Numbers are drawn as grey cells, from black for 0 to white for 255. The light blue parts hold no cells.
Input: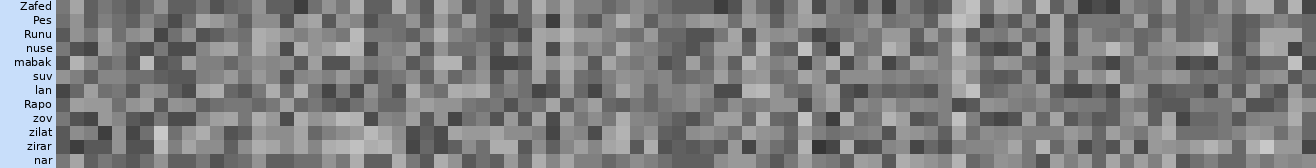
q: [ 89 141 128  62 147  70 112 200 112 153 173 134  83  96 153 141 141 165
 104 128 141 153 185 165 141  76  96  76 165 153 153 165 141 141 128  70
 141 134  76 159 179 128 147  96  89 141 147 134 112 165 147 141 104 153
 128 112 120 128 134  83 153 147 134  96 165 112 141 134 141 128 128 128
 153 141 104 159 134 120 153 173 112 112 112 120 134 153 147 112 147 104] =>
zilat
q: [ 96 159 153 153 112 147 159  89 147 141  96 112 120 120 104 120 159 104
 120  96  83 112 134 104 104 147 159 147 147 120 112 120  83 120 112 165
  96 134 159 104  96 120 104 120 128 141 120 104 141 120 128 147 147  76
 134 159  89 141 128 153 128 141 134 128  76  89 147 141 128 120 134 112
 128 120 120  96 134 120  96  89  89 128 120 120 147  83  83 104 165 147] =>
Rapo
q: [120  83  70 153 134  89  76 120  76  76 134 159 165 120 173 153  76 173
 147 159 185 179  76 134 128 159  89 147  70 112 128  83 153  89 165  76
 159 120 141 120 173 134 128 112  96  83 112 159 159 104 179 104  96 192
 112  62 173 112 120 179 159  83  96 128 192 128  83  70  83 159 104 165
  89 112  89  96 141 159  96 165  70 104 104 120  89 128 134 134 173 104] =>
zov
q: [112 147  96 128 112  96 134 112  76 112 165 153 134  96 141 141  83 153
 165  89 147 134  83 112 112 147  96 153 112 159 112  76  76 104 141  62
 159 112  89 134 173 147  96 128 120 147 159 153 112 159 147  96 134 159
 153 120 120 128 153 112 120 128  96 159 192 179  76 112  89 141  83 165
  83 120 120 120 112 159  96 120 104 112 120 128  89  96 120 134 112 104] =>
Pes
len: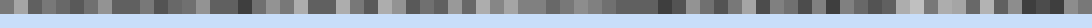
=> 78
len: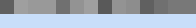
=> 14

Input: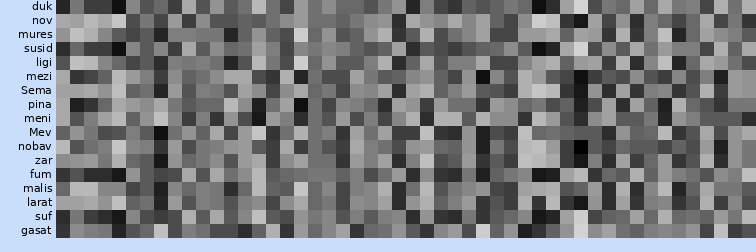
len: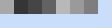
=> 7
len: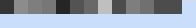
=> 13
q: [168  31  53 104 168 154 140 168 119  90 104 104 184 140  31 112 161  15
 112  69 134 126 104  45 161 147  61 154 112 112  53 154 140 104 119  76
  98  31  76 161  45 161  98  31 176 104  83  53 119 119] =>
pina
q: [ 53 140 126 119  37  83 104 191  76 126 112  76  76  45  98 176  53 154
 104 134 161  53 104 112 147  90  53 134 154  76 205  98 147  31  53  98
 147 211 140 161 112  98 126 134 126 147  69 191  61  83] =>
gasat
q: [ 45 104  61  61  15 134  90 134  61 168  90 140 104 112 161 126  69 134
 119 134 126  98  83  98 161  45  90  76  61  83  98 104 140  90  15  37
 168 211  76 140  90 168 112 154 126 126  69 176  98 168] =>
susid

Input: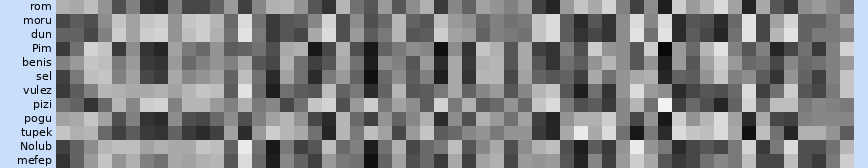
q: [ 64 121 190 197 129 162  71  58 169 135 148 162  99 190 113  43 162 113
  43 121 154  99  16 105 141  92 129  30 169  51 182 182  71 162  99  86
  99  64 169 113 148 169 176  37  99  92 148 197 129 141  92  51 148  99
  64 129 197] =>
sel
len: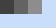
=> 3
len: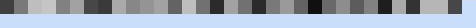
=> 33
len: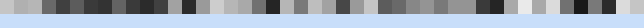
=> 46
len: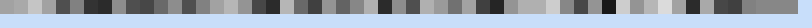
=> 57
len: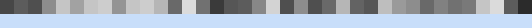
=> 38

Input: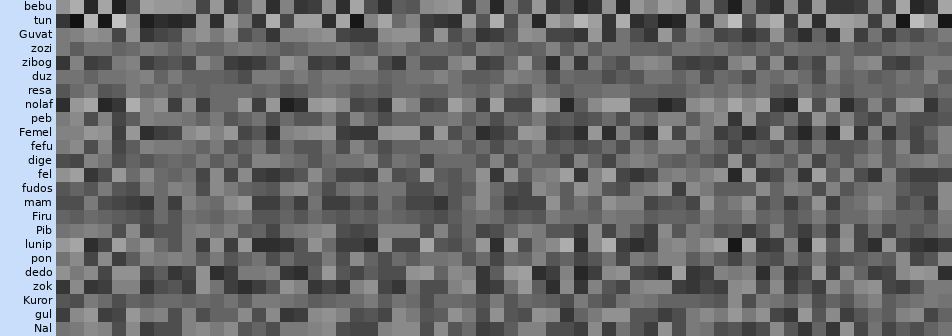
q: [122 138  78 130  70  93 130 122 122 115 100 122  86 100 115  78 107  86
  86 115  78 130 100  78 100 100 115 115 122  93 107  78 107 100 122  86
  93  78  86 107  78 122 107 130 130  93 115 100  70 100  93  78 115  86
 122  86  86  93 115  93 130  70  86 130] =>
fefu
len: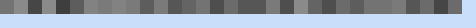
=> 33

